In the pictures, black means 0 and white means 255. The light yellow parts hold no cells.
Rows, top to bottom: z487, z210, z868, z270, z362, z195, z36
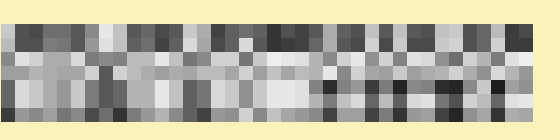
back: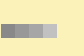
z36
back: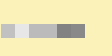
z868
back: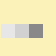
z868

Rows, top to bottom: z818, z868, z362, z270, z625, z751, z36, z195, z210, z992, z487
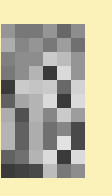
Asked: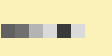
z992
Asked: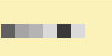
z751
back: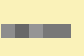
z818
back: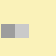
z36
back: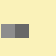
z818

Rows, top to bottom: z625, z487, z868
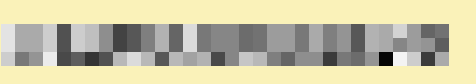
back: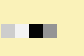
z868
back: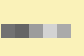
z625
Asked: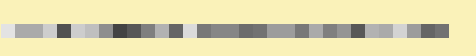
z625
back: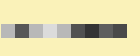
z868

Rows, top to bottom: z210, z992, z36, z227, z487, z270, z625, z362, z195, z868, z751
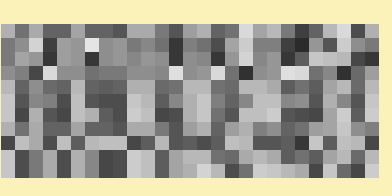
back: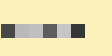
z195
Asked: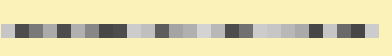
z751
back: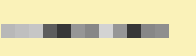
z36
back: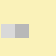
z210

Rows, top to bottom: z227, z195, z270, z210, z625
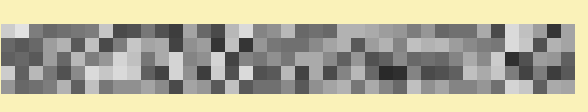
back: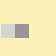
z270
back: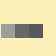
z195
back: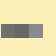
z270
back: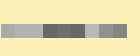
z227
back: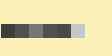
z227
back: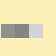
z270
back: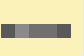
z625

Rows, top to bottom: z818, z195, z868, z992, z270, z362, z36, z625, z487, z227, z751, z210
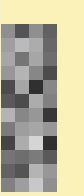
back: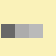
z195
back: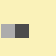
z362
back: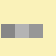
z992
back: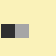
z270
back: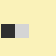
z487

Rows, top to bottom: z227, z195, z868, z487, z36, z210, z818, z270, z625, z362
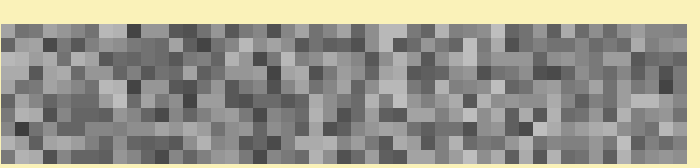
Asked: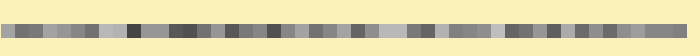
z227
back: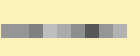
z868
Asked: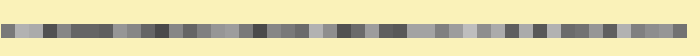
z818
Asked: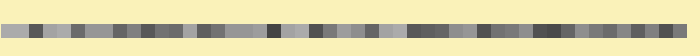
z487

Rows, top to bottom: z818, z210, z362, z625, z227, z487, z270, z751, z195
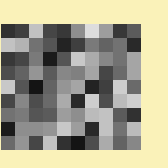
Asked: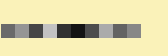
z195
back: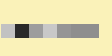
z751
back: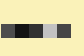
z195
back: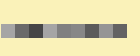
z625

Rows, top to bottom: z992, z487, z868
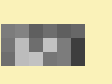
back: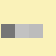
z868
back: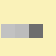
z868
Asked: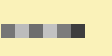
z487
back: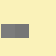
z868
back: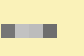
z868
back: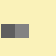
z992
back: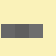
z992

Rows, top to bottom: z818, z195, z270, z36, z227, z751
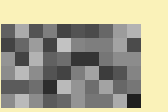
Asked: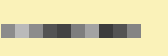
z36
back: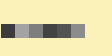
z36
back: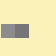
z270
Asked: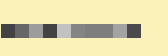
z195
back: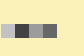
z195
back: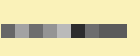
z227

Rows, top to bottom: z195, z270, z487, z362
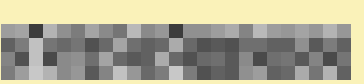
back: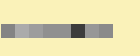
z195
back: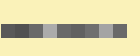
z270
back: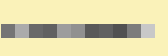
z362
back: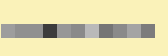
z195
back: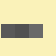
z270

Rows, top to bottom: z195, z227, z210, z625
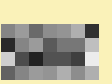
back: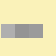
z625
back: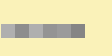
z625
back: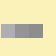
z195

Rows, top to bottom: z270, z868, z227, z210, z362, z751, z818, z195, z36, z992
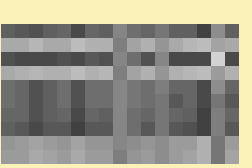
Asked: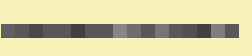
z195
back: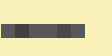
z195
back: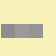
z992
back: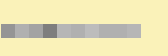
z210
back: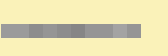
z36

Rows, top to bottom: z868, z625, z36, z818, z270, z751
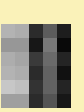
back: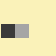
z36
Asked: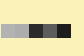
z868
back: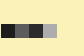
z868
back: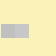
z270
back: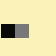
z625
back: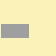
z751
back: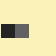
z270

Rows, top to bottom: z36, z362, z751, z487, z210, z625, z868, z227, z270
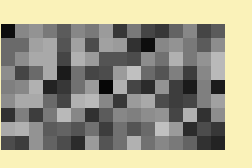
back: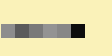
z362
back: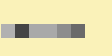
z751

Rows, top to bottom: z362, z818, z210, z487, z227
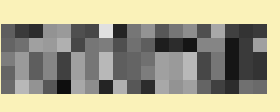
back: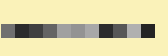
z227
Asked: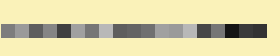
z210
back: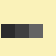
z227
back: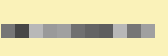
z210
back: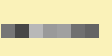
z210

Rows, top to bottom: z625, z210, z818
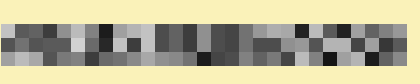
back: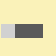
z210
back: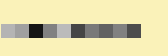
z818
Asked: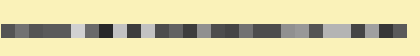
z210
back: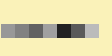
z625

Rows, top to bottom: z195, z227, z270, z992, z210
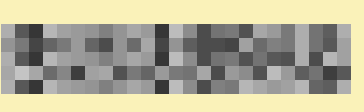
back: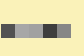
z992
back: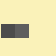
z227
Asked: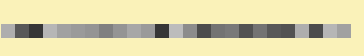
z270
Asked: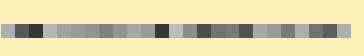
z195
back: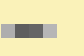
z210
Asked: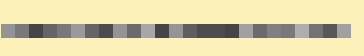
z227
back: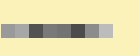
z195

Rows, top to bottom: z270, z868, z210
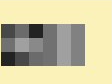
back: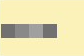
z868
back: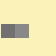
z868
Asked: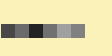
z270

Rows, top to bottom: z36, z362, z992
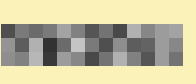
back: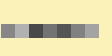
z36
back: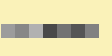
z36

